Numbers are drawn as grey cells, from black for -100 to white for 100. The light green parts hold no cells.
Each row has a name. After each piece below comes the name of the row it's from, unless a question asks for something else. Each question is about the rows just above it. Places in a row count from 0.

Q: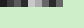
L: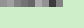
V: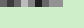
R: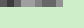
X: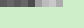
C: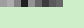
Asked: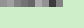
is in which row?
L
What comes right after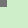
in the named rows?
[-19]
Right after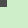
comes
[25]

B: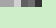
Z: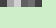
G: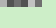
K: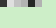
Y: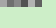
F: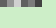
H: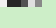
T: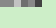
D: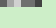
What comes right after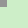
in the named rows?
[63]
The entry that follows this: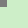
[-48]

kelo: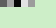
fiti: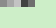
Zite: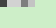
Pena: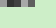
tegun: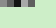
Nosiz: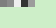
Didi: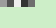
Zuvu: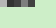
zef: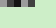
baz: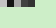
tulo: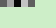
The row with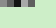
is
tegun
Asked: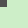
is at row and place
Didi, 1
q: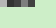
Zuvu
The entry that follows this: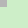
[-60]
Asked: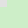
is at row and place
kelo, 3

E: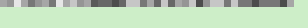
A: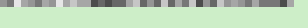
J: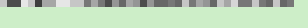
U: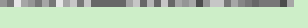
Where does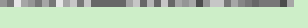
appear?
U
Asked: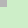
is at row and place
U, 21
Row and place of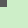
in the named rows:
E, 13
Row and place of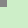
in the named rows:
U, 34
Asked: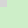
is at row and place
J, 33
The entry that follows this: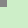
[-7]

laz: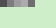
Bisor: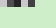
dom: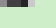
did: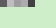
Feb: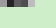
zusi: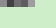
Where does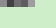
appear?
zusi
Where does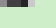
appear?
dom

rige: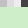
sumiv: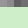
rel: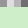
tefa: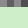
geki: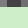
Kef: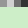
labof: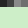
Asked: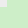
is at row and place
rige, 2
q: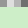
rel
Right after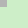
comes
[-13]
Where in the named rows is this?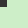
Kef, 3
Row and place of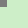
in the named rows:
geki, 0
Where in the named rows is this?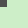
tefa, 3
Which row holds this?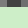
geki

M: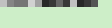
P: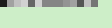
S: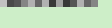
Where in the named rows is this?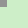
P, 9
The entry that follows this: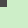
[-33]
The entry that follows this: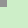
[26]

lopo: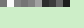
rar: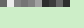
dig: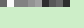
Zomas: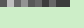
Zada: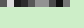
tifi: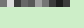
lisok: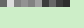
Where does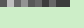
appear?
Zomas
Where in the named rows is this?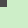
Zada, 7
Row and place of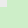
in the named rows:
rar, 1

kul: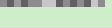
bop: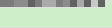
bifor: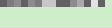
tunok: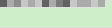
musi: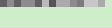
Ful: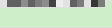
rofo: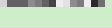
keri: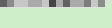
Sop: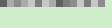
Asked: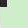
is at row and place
rofo, 13
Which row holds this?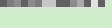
bifor
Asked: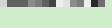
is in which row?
rofo
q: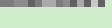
bop
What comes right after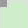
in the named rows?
[-24]
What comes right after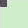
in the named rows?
[33]
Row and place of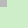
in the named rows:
musi, 6

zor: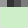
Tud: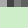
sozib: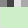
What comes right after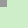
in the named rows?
[-60]
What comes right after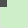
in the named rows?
[-3]
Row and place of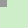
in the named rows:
zor, 0
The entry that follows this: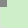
[-47]
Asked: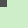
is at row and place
zor, 2
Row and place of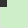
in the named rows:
zor, 1

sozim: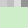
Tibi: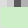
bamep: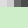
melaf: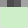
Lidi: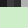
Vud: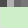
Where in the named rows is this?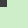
Lidi, 1
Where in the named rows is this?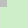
sozim, 1
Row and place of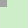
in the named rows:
melaf, 3
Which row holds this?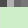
Vud
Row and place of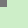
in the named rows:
Vud, 3
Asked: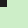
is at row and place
Lidi, 0

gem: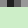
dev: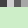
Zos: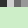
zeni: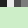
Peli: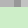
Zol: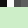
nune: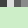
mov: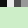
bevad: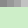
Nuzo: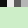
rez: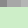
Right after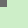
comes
[19]
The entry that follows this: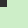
[63]
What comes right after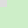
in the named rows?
[-26]

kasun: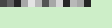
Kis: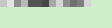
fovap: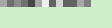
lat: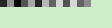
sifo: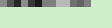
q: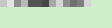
Kis
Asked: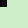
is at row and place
lat, 2
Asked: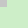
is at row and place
Kis, 0
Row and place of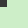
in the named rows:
sifo, 4
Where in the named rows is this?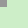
lat, 1

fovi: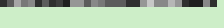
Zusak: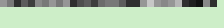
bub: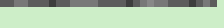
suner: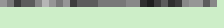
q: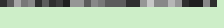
fovi
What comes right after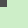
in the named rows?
[-28]
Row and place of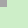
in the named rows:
fovi, 2
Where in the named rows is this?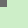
Zusak, 14

